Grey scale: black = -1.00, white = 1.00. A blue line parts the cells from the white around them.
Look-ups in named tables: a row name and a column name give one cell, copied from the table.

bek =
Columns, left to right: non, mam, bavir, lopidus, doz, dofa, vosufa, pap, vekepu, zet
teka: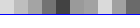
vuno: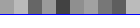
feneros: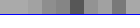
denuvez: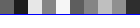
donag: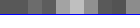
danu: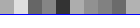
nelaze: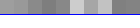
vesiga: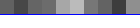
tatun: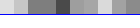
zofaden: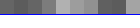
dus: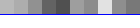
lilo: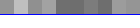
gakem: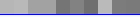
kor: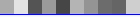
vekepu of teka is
0.26
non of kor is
0.34
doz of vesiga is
0.31
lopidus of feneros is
0.11
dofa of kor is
0.41
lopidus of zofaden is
-0.03
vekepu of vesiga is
-0.52
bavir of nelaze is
0.08
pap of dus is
0.77
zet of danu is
0.40
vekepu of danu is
-0.16
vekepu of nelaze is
0.00

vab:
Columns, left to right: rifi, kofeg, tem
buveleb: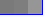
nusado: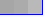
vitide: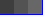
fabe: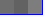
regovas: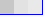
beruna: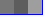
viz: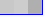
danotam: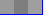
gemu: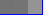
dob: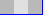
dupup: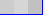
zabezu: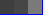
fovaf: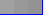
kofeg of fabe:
-0.23
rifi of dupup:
0.60
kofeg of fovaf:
0.20
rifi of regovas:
0.56
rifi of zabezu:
-0.51
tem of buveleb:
0.18
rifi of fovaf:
0.26
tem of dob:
0.45
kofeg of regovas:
0.77
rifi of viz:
0.57
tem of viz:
0.37

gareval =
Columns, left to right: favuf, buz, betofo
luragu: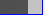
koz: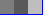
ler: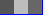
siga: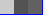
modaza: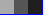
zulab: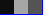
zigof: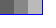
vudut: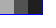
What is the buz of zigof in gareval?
0.06
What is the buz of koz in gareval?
-0.30
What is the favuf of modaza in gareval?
0.34
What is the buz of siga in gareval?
-0.35
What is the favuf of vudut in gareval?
0.36
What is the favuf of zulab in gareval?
-0.89
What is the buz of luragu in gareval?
-0.37
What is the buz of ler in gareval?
0.48

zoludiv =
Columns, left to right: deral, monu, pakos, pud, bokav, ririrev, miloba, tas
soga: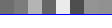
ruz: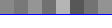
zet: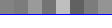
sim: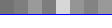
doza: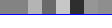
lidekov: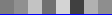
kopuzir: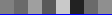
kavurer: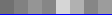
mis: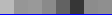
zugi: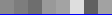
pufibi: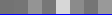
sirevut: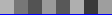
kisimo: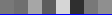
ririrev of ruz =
-0.32
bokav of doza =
0.56
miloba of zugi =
-0.25
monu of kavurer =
0.01
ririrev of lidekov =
-0.50
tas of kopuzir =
0.12
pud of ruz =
-0.11

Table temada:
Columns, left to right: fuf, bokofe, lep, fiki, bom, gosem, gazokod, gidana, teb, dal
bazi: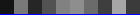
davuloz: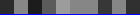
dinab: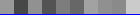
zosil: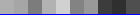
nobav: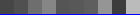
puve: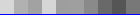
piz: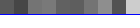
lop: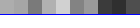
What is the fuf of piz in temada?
-0.30
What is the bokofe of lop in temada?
0.30
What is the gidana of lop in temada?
-0.54
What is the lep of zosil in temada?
-0.03
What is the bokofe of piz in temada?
-0.45
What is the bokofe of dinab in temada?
-0.44
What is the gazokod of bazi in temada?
-0.16
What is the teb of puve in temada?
-0.33
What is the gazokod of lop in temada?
0.21
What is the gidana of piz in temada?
0.11
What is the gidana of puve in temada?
-0.18
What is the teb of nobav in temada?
-0.53
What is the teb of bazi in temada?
0.30
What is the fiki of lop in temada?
0.39
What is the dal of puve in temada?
-0.06
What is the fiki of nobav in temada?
0.05
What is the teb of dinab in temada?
0.08
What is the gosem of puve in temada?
0.25
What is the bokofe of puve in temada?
0.39

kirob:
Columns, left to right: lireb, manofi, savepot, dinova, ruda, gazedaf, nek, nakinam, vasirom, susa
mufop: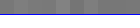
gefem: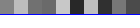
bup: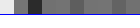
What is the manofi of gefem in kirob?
0.48
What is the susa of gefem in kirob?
-0.41
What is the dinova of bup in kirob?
-0.11
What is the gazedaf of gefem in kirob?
-0.69
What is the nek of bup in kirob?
-0.10
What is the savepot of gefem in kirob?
-0.11
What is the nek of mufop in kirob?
-0.01
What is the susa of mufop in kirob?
-0.06

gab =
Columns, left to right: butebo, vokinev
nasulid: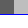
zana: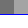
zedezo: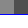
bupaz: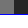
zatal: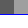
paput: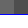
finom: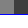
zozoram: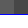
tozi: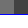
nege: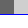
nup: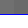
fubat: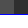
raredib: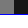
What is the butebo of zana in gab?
-0.11
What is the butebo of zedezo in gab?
0.07
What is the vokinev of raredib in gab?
-0.83
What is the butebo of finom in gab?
0.01
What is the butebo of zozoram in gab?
-0.28
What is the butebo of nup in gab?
-0.12
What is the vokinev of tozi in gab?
-0.48
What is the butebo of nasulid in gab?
-0.26
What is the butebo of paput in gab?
-0.19
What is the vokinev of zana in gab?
0.29
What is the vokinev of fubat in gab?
-0.63
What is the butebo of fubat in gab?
-0.38
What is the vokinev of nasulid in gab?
0.49
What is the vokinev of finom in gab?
-0.51
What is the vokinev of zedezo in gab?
-0.38
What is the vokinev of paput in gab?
-0.39
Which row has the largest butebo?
zedezo

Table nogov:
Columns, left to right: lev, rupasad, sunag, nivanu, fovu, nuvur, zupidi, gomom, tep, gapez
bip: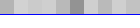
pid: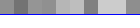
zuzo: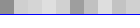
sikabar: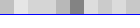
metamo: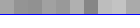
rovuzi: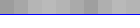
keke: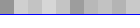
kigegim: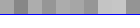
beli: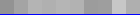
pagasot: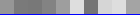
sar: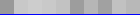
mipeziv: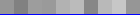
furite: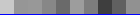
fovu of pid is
0.43
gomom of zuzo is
0.74
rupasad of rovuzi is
0.31
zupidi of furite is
-0.02
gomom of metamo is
0.48
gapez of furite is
0.14
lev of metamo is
0.30
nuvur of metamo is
0.38
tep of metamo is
0.53
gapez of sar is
0.44
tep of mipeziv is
0.56
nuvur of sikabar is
0.03
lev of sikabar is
0.51
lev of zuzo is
0.12
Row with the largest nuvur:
pagasot

